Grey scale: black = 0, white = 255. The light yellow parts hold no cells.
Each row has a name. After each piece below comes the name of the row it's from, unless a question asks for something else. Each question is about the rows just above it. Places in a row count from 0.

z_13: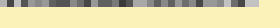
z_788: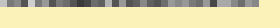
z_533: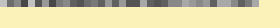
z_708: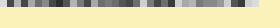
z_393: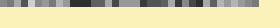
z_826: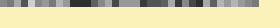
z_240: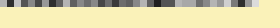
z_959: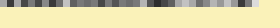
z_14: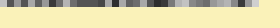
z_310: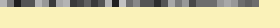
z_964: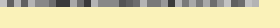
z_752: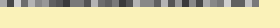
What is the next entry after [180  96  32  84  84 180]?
[168]
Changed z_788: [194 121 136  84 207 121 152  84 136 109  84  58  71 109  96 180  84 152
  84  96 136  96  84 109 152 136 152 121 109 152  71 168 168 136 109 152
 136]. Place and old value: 8, [121]
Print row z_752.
[168  71 207 109 180 136 152  96  84  58 121 121  84 180 109  96 121  58
  84 180 136 136  96 180  84 152  58 136  71 168 136 121 207  96  96 194
 121]

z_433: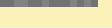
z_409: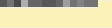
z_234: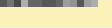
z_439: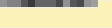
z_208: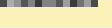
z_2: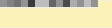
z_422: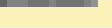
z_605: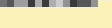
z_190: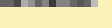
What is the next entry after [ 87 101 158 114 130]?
[114]
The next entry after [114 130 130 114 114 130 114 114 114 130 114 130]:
[114]
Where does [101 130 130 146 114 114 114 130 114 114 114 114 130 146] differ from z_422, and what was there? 3, [130]
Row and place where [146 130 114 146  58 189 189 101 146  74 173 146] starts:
z_2, 0
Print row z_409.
[ 87 114  74 173 101 101  87  87 101 158 114 130 114 114]
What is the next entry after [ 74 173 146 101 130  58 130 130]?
[101]
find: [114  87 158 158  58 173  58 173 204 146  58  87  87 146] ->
z_605

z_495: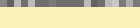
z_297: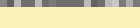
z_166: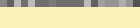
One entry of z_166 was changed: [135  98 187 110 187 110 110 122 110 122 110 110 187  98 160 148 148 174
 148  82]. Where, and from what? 9, [110]
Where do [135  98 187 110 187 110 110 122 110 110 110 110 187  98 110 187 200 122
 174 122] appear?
z_495
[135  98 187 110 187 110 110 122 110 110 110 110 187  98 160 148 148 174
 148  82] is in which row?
z_166

